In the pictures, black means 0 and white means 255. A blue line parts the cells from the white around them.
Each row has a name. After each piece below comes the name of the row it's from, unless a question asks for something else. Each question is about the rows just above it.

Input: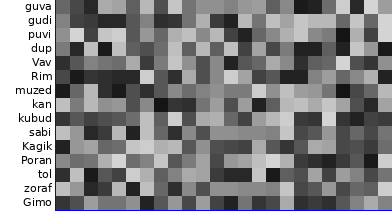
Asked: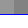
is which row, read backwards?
guva
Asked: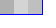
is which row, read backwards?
Poran

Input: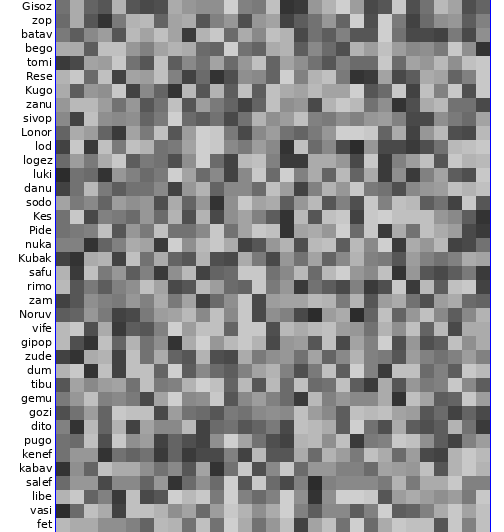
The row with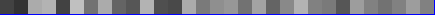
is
zude
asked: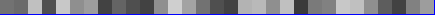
pugo
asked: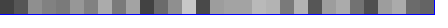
zam

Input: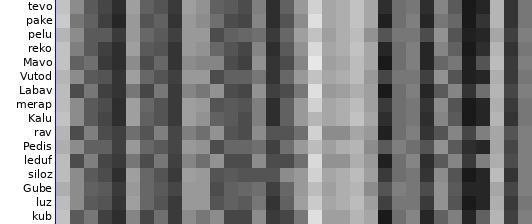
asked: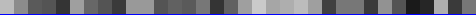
luz
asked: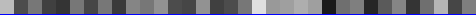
Labav
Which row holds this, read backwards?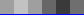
pelu
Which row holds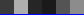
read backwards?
merap
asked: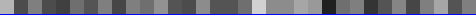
rav
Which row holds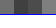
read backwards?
rav

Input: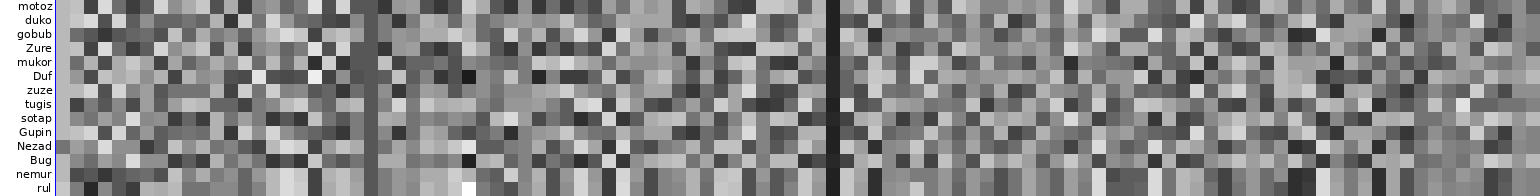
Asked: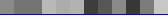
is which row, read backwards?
sotap
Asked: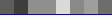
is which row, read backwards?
Bug

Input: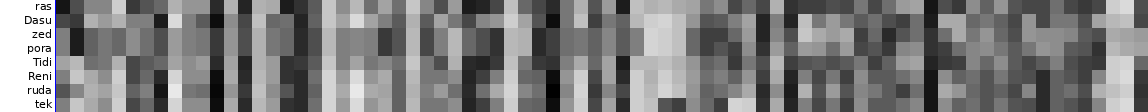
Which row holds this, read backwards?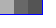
ras
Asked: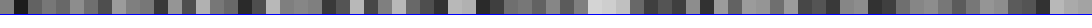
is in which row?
pora
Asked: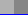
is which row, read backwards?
ruda
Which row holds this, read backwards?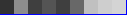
pora
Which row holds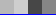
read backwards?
ruda
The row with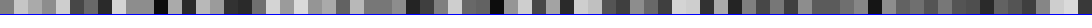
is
tek

